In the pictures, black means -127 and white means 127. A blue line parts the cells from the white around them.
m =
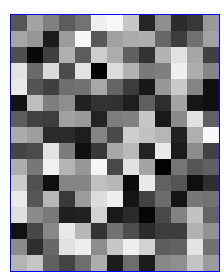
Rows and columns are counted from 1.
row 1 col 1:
-41
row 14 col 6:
-76
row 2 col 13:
34
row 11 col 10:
-30
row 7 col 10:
-102
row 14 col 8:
-49
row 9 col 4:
-3
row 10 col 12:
-41
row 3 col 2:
-118
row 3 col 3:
-64
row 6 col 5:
-94
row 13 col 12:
66
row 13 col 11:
2
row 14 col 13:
18
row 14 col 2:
-56
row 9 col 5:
-112
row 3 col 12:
38
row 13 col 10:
-55
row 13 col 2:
11
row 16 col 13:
27
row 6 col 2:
62
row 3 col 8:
-31
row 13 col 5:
-94
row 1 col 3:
0
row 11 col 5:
4
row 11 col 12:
-112
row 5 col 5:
-13
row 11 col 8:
-116
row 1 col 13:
25
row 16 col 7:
-98
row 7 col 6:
-92
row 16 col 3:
-31
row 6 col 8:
-97
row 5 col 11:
73
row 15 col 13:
-13
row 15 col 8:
111
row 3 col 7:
45
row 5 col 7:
-27

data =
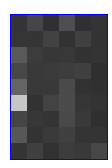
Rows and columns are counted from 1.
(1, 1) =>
-75
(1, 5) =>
-79
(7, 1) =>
-58
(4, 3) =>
-68
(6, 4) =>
-52
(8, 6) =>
-75
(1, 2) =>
-57
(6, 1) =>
70
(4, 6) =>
-80
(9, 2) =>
-63
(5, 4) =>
-53
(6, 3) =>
-60
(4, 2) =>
-70
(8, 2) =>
-76
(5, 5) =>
-77
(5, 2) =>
-71

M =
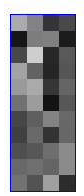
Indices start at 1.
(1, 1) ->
43
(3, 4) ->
-38
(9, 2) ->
-40
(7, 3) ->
3
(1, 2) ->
3
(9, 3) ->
-17
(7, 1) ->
-57
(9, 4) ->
11
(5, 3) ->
-73
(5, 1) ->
26
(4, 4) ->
-41
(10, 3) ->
-27
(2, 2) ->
-2
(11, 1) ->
-13

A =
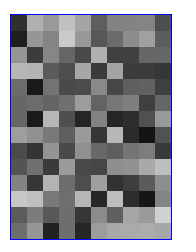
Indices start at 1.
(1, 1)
-79
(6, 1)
-24
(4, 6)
-69
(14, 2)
22
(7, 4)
-48
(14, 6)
28
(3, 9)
-25
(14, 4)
-17
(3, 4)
-25
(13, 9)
26
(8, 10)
-45
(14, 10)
39
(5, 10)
-64
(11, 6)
31
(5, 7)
-56
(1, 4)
65
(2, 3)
4
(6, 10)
-25
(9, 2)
-75
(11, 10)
14
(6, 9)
-64
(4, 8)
-67
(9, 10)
-69
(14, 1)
-17
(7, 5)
-90
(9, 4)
-54
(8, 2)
17
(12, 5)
54
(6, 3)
-27
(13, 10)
81
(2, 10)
-34
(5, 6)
9
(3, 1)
21
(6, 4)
-15
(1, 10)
-49
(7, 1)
-24

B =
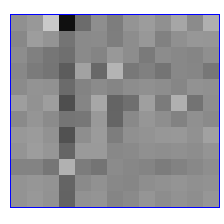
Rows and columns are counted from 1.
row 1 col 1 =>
16
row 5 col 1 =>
11
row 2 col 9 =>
24
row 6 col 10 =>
-4
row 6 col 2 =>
18
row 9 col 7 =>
8
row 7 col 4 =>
-10
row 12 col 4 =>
-28
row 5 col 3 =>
17
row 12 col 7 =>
5
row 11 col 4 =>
-27
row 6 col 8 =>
-16
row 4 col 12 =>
6
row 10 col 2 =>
3
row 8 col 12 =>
17
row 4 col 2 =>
-4
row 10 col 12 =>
8
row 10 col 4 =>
49
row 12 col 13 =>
22
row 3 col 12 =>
5
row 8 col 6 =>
27
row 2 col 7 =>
-1
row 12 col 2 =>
24
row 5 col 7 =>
5
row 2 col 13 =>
22
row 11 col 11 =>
20
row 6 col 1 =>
30
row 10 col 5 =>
-3
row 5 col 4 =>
-20
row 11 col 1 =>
19
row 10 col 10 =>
-3
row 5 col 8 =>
13
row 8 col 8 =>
16
